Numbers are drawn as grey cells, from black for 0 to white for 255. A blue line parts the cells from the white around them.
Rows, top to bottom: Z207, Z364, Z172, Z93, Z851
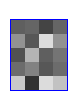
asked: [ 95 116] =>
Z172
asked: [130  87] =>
Z93
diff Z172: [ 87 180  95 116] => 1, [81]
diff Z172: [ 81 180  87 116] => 3, [95]
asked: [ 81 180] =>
Z172
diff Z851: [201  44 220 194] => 2, [50]

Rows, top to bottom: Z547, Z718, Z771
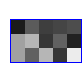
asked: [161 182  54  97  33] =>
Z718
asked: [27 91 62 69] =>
Z547
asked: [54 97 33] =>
Z718
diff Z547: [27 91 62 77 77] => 4, [69]
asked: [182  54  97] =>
Z718
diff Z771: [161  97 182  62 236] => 4, [54]
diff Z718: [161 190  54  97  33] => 2, [182]

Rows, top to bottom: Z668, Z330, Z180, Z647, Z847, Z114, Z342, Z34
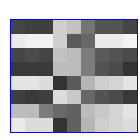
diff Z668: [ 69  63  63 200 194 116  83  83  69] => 4, [206]
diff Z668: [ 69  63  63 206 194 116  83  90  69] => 8, [83]
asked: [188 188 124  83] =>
Z647

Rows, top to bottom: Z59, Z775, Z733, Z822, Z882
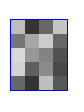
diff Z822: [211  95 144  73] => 3, [138]
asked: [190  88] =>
Z882
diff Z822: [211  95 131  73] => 3, [138]
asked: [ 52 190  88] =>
Z882
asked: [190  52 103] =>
Z59

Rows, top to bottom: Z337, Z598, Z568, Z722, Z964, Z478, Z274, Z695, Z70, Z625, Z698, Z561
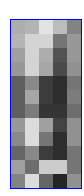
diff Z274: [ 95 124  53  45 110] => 4, [53]
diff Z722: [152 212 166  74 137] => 5, [145]
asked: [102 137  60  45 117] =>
Z625
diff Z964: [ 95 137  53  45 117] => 3, [60]

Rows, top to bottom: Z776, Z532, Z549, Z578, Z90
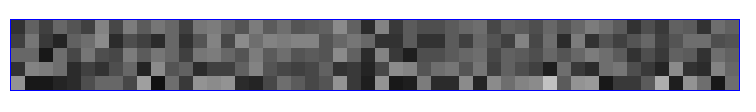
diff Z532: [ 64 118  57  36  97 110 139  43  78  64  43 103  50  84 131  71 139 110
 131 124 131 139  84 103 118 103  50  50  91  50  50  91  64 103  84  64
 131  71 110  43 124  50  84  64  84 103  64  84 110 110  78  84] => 22, [131]
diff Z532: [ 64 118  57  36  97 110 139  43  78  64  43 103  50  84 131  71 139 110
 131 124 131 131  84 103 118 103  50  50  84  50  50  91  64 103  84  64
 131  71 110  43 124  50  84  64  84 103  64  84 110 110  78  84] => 29, [91]
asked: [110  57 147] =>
Z90
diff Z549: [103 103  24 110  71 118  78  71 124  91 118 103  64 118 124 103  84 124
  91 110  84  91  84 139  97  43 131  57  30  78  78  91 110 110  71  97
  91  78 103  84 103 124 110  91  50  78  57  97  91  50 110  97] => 33, [103]
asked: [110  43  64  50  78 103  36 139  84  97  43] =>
Z578
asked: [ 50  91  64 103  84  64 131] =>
Z532
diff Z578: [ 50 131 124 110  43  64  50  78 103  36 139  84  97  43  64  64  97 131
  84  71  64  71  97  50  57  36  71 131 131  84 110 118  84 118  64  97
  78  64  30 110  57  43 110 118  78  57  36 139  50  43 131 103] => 28, [139]

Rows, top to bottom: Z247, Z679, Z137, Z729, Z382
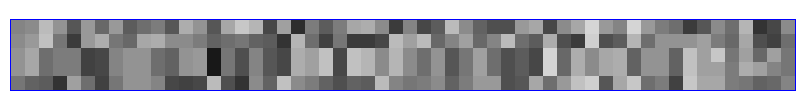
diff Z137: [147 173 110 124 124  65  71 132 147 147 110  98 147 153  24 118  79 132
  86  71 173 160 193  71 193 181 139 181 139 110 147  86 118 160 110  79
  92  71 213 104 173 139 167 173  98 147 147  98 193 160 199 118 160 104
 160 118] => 2, [167]
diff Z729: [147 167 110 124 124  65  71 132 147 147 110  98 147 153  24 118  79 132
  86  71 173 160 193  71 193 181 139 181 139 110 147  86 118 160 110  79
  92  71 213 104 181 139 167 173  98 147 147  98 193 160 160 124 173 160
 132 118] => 41, [173]
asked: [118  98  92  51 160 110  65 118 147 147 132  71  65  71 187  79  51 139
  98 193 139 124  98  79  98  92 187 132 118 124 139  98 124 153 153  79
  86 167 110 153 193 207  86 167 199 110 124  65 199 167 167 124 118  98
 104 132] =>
Z382
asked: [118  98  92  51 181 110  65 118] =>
Z679

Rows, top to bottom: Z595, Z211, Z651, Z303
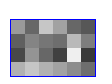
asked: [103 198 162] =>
Z595
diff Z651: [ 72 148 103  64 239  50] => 6, [57]
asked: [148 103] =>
Z651

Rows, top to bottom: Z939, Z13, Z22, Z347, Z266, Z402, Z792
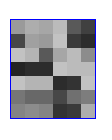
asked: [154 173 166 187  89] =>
Z939
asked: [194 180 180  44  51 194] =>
Z266
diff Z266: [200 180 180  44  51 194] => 1, [194]
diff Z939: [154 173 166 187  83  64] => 5, [89]
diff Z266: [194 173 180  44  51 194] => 2, [180]

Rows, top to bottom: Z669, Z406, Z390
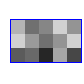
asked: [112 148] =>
Z406
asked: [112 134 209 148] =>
Z669
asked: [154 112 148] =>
Z406
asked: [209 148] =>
Z669
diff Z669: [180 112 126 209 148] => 3, [134]
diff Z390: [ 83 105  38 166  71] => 1, [91]

